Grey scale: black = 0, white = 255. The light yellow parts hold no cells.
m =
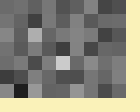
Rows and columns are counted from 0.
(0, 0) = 107
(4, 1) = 122
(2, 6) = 123
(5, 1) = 78
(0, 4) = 82
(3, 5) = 131
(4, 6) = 138
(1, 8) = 108
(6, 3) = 99
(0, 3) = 119
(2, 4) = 121
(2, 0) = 134
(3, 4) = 62
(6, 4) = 101
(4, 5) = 105
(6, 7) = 75
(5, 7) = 102
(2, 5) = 132

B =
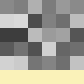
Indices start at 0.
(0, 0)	137
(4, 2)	117
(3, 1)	114
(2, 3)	155
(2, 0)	61
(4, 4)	111
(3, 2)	81
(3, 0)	90
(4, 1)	203

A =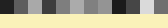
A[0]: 33
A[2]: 169
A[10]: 218
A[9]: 70

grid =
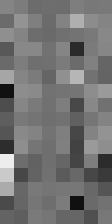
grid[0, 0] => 132
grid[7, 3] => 113
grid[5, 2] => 123
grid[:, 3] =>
[110, 107, 106, 114, 112, 101, 114, 113, 111, 115, 111, 111, 113, 117, 110, 118]
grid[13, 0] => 171
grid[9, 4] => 127
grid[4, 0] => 106
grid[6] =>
[17, 141, 138, 114, 116, 117, 141, 154]
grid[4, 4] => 123
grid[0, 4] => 109
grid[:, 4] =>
[109, 131, 112, 133, 123, 144, 116, 126, 114, 127, 128, 102, 91, 119, 124, 102]
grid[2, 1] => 132
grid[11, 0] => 237
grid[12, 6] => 71
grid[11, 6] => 126
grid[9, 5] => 71
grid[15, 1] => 94
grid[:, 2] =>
[108, 127, 109, 136, 111, 123, 138, 122, 116, 131, 117, 98, 99, 121, 118, 122]
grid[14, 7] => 114
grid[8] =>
[94, 121, 116, 111, 114, 96, 118, 131]
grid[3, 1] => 136
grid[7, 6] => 136
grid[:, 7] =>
[121, 132, 136, 134, 101, 100, 154, 113, 131, 147, 142, 44, 58, 85, 114, 120]
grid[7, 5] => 72
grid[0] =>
[132, 124, 108, 110, 109, 126, 120, 121]
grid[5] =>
[166, 133, 123, 101, 144, 182, 114, 100]
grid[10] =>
[45, 142, 117, 111, 128, 66, 154, 142]

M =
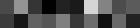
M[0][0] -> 74
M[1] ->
[59, 22, 98, 86, 127, 55, 109, 16, 105, 34]
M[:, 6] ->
[213, 109]
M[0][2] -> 53
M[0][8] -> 76

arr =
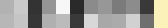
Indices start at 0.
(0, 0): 178
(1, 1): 197
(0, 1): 202
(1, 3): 176
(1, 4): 187
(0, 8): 123
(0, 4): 247
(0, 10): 57

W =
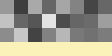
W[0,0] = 153
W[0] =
[153, 62, 169, 102, 166, 131, 69, 103]
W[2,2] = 67
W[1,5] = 102

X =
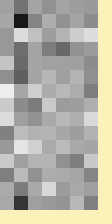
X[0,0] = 161
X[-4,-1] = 200
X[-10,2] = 164
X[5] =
[143, 95, 164, 183, 159, 179, 143]
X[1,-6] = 24
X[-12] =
[153, 110, 163, 125, 104, 146, 155]
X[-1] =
[168, 53, 159, 153, 148, 184, 128]
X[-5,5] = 169
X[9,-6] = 188
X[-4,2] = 179
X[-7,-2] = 175
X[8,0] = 219
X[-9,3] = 171
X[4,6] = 140
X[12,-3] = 170
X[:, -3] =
[164, 145, 179, 104, 161, 159, 184, 156, 184, 167, 186, 145, 170, 156, 148]
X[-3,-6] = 186
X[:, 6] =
[153, 140, 220, 155, 140, 143, 125, 175, 217, 178, 165, 200, 132, 159, 128]
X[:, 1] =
[115, 24, 220, 110, 106, 95, 166, 140, 159, 188, 229, 160, 186, 124, 53]
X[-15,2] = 164
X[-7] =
[219, 159, 146, 169, 184, 175, 217]
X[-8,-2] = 158
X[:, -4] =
[145, 174, 157, 125, 161, 183, 171, 201, 169, 180, 170, 180, 172, 216, 153]
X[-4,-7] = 202
